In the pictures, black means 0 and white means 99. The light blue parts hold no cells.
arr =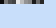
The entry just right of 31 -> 26
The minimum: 4
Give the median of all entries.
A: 41

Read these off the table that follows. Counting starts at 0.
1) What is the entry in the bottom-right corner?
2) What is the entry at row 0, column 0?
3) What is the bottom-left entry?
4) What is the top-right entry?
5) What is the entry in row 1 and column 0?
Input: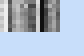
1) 43
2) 75
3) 81
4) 43
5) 86

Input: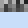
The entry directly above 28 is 23
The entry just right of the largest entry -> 40
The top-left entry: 62
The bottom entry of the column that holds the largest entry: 23
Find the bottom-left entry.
52
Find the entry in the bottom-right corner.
52

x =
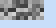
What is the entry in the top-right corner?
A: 65
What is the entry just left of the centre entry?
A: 75
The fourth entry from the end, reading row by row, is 75
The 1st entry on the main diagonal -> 65
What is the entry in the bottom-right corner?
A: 60
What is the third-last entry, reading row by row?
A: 43
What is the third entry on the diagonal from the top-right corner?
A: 43
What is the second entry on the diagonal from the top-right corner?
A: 38
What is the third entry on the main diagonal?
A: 21
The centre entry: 70
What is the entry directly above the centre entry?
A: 26

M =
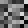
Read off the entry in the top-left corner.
61
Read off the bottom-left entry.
45
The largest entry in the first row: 84
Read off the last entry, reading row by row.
51
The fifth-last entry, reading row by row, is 67
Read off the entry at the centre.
45
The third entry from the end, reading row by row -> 35
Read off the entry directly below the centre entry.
35
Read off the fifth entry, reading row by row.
24
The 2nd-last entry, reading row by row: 3

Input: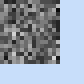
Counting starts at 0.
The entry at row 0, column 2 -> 20
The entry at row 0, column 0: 48
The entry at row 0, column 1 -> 14
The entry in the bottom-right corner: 25
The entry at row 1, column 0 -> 42
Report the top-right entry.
20
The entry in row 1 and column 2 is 42
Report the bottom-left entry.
36
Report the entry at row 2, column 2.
42
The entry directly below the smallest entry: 20
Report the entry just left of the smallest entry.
66
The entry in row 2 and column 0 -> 36

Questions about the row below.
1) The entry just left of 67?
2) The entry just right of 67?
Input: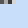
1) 33
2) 23

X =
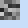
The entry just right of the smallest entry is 47
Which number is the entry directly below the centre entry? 24
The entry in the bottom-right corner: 58
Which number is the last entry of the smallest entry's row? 63
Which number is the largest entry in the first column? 79
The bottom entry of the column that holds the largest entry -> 30
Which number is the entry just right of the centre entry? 69
